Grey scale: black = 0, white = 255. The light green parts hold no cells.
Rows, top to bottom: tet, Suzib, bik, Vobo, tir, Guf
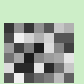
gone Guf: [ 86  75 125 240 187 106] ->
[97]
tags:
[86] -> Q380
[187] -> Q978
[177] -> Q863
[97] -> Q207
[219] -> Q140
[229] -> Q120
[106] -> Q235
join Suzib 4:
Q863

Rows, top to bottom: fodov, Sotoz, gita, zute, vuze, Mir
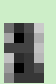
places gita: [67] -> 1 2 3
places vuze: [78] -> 4
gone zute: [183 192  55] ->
[44]
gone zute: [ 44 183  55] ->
[192]
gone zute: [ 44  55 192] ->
[183]
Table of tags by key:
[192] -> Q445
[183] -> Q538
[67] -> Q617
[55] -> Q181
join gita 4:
Q445
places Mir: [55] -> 2 3 4

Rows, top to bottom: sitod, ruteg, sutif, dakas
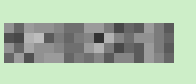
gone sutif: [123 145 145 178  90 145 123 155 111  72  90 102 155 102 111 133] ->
[166]
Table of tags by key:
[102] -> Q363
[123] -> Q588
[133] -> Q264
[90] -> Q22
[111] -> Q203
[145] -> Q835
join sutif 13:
Q363
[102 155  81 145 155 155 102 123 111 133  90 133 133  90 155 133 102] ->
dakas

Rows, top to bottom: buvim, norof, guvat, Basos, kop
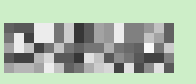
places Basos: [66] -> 2 3 15 16
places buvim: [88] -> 2 3 9
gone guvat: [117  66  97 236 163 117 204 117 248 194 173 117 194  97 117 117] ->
[106]
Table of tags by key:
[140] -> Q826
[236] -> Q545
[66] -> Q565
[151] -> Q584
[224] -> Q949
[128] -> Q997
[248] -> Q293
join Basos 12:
Q826
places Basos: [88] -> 1 6 7 11 14
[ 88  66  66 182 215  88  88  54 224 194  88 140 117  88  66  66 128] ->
Basos
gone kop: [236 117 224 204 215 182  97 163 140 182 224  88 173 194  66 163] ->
[76]

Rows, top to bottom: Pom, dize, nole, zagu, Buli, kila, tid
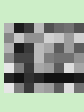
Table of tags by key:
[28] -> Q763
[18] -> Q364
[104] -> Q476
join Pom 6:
Q476
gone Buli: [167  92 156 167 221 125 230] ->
[58]
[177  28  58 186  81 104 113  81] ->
Pom
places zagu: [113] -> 6 7
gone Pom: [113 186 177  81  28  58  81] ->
[104]

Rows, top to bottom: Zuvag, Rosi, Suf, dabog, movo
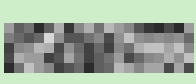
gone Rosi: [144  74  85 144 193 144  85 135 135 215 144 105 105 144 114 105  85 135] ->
[126]
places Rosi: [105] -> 2 4 19
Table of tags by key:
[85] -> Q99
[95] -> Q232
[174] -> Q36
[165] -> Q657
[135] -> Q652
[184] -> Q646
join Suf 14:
Q36
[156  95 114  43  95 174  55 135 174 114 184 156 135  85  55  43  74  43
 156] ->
Zuvag
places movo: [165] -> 13 15 16 18

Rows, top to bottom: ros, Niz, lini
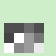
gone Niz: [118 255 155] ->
[68]
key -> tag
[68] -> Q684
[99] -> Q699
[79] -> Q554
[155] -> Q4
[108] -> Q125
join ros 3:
Q125
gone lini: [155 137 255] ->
[234]
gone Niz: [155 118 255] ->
[68]
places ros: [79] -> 1 2 4

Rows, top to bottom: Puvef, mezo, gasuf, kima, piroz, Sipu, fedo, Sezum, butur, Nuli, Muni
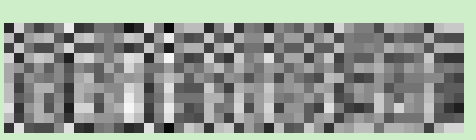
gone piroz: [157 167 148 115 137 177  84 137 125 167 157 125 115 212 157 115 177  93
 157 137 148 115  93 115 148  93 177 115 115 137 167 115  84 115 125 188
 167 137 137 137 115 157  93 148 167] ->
[103]
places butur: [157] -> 11 26

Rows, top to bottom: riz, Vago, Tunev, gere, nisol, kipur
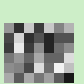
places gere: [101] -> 3 5 6
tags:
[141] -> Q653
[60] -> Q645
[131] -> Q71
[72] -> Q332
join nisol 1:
Q653
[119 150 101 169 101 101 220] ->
gere
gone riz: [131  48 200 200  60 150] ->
[179]

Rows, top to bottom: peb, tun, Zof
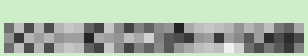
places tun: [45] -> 27 29
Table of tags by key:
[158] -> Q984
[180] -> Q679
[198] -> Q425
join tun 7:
Q984
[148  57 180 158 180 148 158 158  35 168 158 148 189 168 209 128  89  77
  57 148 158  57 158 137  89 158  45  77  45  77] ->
tun
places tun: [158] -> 4 7 8 11 21 23 26

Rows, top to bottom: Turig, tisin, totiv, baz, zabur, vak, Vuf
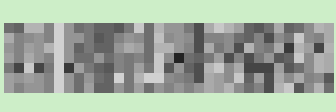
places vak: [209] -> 6 12 15 16
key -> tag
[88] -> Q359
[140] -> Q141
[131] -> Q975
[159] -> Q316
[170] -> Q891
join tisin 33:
Q891
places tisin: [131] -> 2 5 12 21 22 26 32
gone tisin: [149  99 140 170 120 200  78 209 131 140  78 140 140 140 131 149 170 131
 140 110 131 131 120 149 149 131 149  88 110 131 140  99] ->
[191]
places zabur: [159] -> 8 14 28
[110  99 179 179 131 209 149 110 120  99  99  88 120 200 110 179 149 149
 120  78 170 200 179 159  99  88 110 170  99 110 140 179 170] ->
Turig
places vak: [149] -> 2 4 7 9

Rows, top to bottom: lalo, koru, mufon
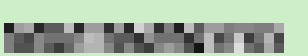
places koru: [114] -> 5 6 7 11 16 17 18 20 23 26
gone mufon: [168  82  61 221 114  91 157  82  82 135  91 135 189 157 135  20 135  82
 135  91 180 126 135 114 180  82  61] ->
[103]
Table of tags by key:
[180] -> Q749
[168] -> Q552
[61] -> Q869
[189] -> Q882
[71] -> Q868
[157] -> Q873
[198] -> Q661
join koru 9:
Q882
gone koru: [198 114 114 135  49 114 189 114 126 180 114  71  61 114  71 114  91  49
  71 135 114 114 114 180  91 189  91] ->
[147]
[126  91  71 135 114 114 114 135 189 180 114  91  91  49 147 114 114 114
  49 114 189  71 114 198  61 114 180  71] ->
koru
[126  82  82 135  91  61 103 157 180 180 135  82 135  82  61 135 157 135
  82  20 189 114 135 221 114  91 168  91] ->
mufon

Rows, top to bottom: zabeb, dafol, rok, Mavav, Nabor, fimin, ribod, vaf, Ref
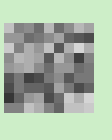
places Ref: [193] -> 3 7 8
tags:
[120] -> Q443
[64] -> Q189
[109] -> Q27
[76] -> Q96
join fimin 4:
Q96
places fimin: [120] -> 2 5 8 9

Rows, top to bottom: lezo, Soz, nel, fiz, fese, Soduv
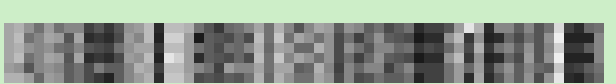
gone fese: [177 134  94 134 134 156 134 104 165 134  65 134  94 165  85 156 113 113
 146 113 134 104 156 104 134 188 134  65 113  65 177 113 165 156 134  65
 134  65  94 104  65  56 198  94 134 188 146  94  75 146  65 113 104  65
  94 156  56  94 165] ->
[124]
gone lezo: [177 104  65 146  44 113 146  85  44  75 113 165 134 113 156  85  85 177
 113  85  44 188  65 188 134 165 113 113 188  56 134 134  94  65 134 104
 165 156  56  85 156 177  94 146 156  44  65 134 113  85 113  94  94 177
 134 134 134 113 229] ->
[217]
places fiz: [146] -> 14 31 33 38 45 48 55

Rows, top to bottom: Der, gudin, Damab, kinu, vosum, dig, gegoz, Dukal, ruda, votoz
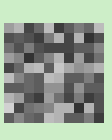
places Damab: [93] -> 8 9
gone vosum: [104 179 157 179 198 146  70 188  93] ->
[168]
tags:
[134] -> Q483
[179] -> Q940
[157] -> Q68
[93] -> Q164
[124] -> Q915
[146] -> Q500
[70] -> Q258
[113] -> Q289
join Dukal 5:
Q68
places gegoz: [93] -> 1 2 4 9 10
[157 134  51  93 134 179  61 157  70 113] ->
kinu
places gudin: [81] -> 1 3 10
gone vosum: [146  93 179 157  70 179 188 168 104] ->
[198]

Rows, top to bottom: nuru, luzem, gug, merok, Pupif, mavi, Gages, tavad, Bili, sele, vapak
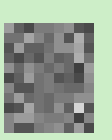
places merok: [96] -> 1 6
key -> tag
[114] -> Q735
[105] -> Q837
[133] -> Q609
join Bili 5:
Q837
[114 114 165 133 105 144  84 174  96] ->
luzem
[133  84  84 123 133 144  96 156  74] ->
vapak

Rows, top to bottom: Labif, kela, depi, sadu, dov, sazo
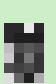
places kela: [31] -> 2 3 4
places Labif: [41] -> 1 2 4
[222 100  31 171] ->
sazo
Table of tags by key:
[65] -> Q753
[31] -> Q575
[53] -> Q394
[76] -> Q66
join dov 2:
Q753
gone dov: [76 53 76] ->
[65]
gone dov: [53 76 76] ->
[65]

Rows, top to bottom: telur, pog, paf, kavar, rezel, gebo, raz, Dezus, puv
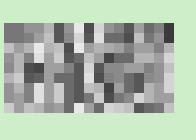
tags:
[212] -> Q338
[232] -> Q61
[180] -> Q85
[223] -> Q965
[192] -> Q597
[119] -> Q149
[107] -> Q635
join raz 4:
Q965
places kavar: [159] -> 5 10 16
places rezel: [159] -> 5 6 13 14
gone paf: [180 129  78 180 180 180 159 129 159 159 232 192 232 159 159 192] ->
[170]
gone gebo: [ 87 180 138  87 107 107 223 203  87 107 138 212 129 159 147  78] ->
[96]

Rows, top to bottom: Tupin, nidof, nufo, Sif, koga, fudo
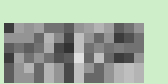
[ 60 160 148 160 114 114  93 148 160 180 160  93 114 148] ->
Tupin
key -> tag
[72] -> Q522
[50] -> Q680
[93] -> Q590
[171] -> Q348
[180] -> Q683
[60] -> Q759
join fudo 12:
Q683
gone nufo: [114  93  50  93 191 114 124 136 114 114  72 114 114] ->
[171]
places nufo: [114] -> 2 4 9 11 13 14
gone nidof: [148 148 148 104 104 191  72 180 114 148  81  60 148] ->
[136]
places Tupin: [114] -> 5 6 13
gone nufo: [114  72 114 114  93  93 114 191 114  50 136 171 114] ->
[124]

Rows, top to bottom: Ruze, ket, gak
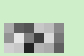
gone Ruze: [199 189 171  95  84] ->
[138]
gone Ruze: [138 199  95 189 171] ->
[84]
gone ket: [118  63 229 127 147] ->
[217]
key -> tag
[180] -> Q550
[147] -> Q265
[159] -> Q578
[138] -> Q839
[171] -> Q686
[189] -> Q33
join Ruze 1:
Q686
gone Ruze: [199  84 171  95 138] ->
[189]

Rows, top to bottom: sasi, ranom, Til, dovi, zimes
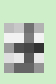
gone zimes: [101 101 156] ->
[147]
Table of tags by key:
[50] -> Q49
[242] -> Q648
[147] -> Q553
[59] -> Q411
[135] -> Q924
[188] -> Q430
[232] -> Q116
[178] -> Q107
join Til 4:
Q49
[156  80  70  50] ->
Til
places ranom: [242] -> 1 2 4

